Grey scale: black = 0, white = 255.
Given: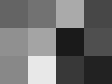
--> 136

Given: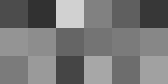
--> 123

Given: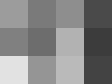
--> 226

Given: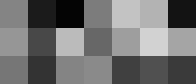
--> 118

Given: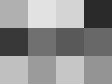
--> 192

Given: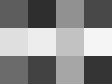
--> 107
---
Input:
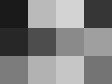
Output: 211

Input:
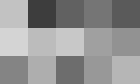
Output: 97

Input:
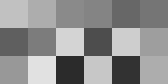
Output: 138

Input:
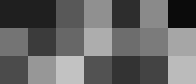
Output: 88

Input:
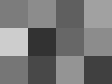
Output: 95

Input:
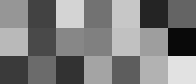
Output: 212
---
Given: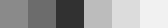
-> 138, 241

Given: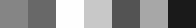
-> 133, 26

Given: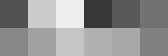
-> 81, 129

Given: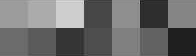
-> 156, 31

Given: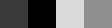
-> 57, 144

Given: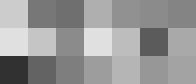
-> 204, 163

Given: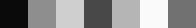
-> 10, 113
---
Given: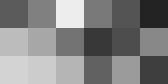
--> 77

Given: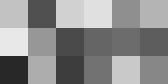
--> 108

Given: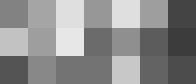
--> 92

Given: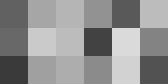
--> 218

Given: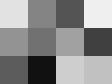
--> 161

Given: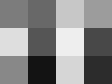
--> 238

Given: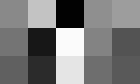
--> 131

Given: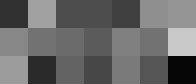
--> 114

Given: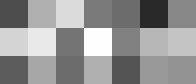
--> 183

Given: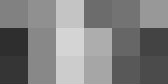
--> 102
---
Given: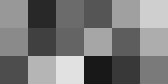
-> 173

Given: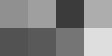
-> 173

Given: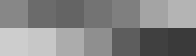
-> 180

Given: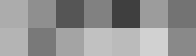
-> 115

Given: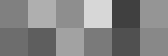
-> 149

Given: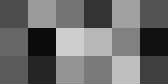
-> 17

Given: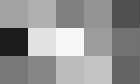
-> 114

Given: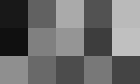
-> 192

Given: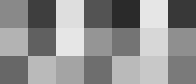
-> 143
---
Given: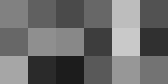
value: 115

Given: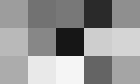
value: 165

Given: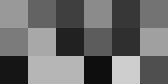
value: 79

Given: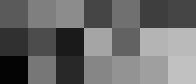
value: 193

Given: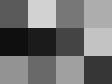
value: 54

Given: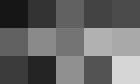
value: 214

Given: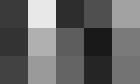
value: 115

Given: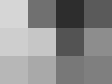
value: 127

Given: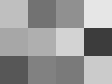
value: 203

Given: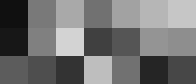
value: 71
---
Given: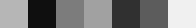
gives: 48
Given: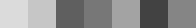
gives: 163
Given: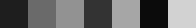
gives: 166
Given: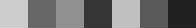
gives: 192
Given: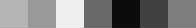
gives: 12
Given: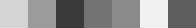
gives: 139
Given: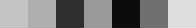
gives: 12
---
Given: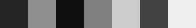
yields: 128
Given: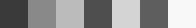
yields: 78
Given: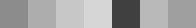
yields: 214
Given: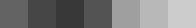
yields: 83
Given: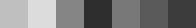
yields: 46
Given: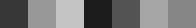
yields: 28
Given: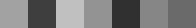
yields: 147
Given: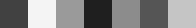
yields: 31
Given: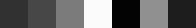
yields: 251
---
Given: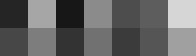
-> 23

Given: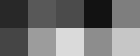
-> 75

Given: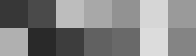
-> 189

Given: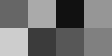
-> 17

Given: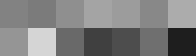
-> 143

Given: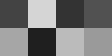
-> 51

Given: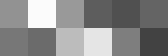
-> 153
